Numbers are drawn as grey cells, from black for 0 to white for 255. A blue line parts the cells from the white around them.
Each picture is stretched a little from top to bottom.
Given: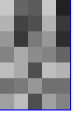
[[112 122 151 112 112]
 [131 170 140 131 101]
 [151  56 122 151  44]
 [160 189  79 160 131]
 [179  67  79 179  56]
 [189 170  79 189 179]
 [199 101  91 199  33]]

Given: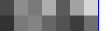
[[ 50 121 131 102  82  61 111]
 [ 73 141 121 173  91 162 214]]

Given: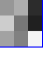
[[151 173  44]
 [162 129 245]
 [205 119  32]]

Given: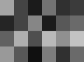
[[ 37  68 134  27  88 106]
 [ 97 175  79 185 144 195]
 [153  88  16 125  48 106]
 [165  68  27 115  48  59]]

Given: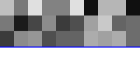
[[ 59 140 150  79 100 100 172 161 172 109]
 [121  27  70 140  59  79 161 201 100 109]
 [192 121 224 130 130 224  16 182 182  16]]

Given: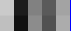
[[191  17 140  81 172]
 [202  28 129  90 163]]

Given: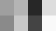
[[138 200  68 249]
 [159 180  39 221]]

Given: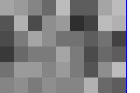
[[ 57 105 123 123 165 123  75 105  93]
 [ 75 123 165 142 114 114  93 114  66]
 [ 84 177  75 142 154  46  66 188 177]
 [114 154 154 133 154 123  84 142 188]
 [133 142 123 142 133 133 177 105  93]
 [165 154 133 105 188  93  93 165 188]]

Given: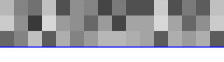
[[103 131 192  92 174 131 155 183 183 174 164  92 174 155 174  92]
 [183 131 113 192  80 143 131  69 122  80  80 203  80 122  92 192]
 [203 143  57 215 155 143 103 155  69 164 164 215 164 103 143 203]]
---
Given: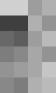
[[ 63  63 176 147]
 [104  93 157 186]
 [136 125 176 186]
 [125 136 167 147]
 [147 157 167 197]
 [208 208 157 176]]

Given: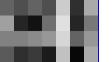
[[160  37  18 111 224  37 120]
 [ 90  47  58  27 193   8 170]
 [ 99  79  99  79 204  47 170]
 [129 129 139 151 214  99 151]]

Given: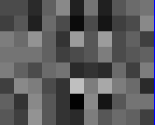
[[ 97  51 137  87  51   2 137  21  87 116 116]
 [ 87  63 147  87  51  42 125  87 107  97  63]
 [ 75  75  42  97 137  32 116  32  87 107 116]
 [ 63  87  32 107  75  11  75  21  63  75 137]
 [125  97  75 107 116  42  51  42 107  63 125]
 [125 107 147  97  51 156  87 156  75  97  63]
 [116 116 116  97  63  75  87 125  75  87  97]
 [ 63 137 125  75  51 191 125 168 125 107  42]]

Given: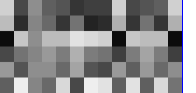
[[188  44 133 105  53 115  35  44 176  53 115  53 176]
 [208  72 142  95  84  53  63  63 208  72  84  95 208]
 [153  84 142 142 105 164  84  72 153  95 153 105 142]
 [ 72 115 133 153 124 176 124 115  63 124 164 124  63]
 [ 12 198 142 188 188 226 217 208  12 198 188 188  12]
 [ 95 238 133 105 217  72 238 226  95 226  95 217 115]]

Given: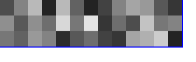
[[143  88 143 110 216 119 227  54 110  77 195 119 131]
 [119  98 153 131  44  88 110  66  54 165 176 204  35]
 [ 77 131 185  35 185  98  35  66 131 165 153  88  54]]

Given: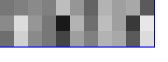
[[119 128 138 128 189 150 100 179 159 168  90]
 [110 208 138 119  68 159 128 179 168  90 220]
 [138 220 150 119  25 179 110 189 159  57 231]]

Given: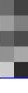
[[203  43]
 [108  66]
 [ 98  75]
 [157 127]
 [146 168]]
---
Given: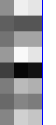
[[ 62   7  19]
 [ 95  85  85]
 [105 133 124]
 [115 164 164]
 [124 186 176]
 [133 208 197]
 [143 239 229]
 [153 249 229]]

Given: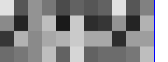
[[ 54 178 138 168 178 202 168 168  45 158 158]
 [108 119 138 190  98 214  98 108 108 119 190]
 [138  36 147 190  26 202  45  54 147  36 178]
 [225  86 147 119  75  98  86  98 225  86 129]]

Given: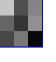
[[ 71 120   8]
 [101  53 144]
 [198  80 132]]

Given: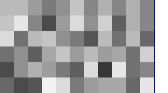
[[ 75 144 176 156 122  95 219  54 230 113 134]
 [104  75  85 242 219 122 156 167 167 104 230]
 [113 144  95 167 196 156 186 156 167 113 208]
 [186 186 156 122 144 196 134 176 134 176 134]
 [196 230 134  75 156 219 144 208  95 176 134]
 [219 113 186 196 144 122  85 186 113 186 104]]

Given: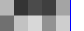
[[112 194 216 146 206]
 [183  52  75  63 164]]

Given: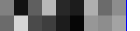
[[107 214  74  62  28   6 151 141 163]
 [129  18  95 184  40  28 175 107 141]]
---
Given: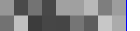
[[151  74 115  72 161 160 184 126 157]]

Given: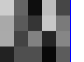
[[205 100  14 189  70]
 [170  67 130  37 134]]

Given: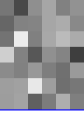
[[118  73 143 166 129 146]
 [115 236 128 168 187 171]
 [139 129 152 126 112 154]
 [157 163  96 124 174 127]]

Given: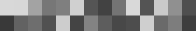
[[216 215 163 119 127 208  85  66 116 217  84 202 144  79]]

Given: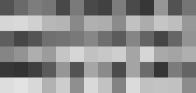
[[ 83 106 125 118  72 122  73  65 125  74  55 150  82 117]
 [ 94  70  84 112 115 121 135 111  91 133 100  69 102 147]
 [ 55  51  63  91 150  83 166 138  75 164 107  53 123 100]]

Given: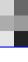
[[214 104]
 [229  35]]

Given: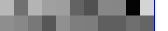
[[184 113 180 160 158  99  81 135 134   4 212]]

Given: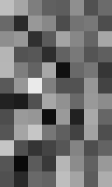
[[191 166 126  96  93 143  81 107]
 [142 151  48  91 164 135 101 167]
 [182 126  99 167  16 105 118  54]
 [ 34  28  81 167 145 105 153 140]
 [ 85 165 198 119  95  66 162  78]
 [ 85   9  91  57 182 140  97 153]]

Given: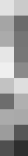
[[226 202]
 [171 117]
 [239 138]
 [109 176]
 [156  86]]
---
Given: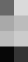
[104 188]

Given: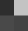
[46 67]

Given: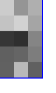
[204 210 133]

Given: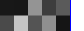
[ 24 197]

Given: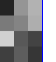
[ 36 132  67]

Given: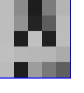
[188 146 193 182  95]
